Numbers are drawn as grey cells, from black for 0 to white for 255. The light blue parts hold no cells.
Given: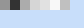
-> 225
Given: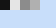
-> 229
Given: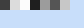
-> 156
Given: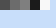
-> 127
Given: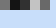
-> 49
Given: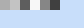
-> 247
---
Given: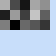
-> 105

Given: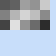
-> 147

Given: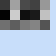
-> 122

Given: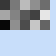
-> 76

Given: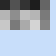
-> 170

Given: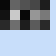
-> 29

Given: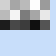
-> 60
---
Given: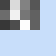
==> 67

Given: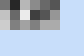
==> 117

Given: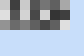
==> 202

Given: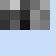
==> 142

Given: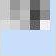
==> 201

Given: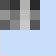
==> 75

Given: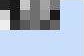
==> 37

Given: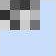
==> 173
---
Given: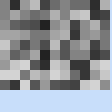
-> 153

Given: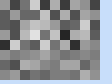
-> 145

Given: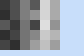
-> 88

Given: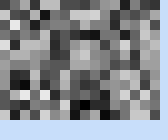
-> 87

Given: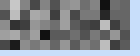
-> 141

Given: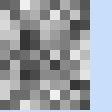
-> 207

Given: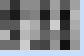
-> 89
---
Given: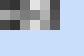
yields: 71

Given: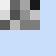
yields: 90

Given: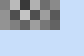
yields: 147

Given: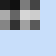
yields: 133

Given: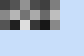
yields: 84

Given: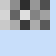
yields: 201
